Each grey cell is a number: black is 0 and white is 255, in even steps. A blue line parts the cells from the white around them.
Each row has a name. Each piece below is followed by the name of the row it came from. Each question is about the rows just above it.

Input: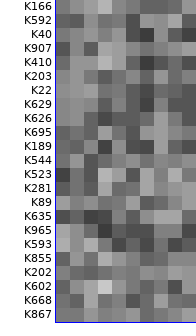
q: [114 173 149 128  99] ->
K855
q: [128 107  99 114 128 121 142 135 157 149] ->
K202
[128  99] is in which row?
K855
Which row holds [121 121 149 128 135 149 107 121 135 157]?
K867

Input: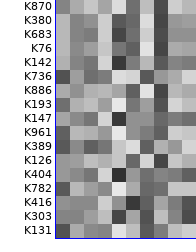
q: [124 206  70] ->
K683
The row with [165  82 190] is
K303
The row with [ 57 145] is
K147
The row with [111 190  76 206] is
K870

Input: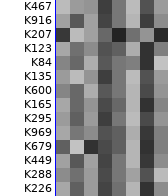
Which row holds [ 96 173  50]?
K123
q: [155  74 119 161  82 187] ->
K288
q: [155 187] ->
K135
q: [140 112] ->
K288
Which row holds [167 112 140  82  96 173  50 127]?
K123

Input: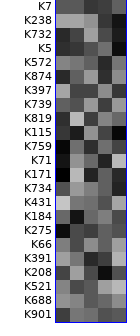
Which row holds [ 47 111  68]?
K759
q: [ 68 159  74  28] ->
K732
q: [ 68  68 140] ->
K397

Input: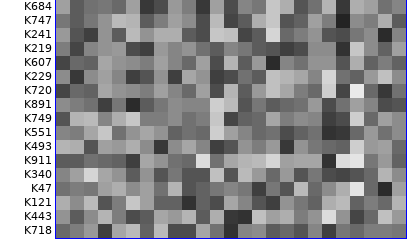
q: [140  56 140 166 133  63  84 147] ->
K493
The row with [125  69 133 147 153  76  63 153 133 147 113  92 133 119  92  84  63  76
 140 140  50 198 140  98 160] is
K219
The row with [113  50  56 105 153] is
K551
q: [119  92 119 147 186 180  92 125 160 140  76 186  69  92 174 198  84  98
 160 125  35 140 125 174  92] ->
K747

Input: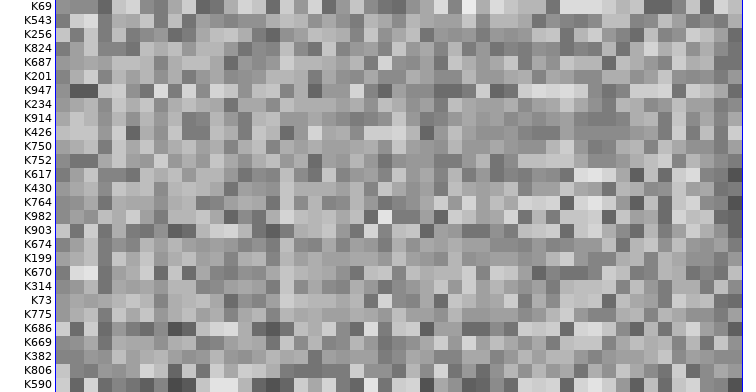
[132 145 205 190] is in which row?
K256
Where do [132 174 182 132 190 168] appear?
K750

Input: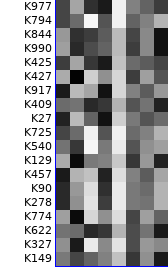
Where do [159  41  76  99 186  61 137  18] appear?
K990
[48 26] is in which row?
K977
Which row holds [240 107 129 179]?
K725
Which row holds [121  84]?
K27
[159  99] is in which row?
K774
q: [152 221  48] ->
K90
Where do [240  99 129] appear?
K794

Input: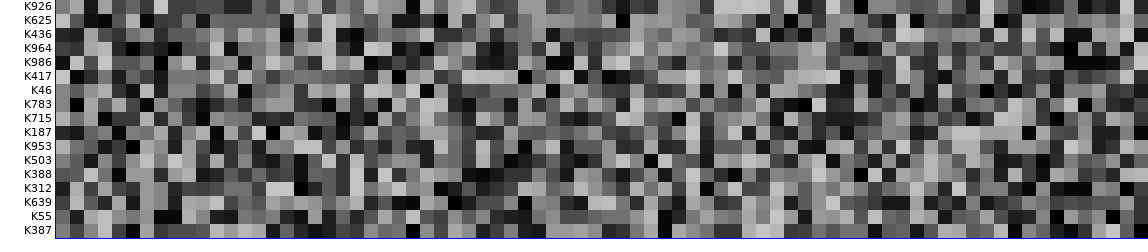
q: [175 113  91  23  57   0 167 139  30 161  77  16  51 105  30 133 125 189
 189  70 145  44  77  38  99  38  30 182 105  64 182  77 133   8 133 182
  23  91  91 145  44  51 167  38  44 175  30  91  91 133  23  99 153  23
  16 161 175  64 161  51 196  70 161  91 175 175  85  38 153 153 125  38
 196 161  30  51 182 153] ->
K953
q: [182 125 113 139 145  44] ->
K436
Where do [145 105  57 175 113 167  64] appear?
K312
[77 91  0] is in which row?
K46
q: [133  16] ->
K388
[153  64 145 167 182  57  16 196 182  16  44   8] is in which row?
K964

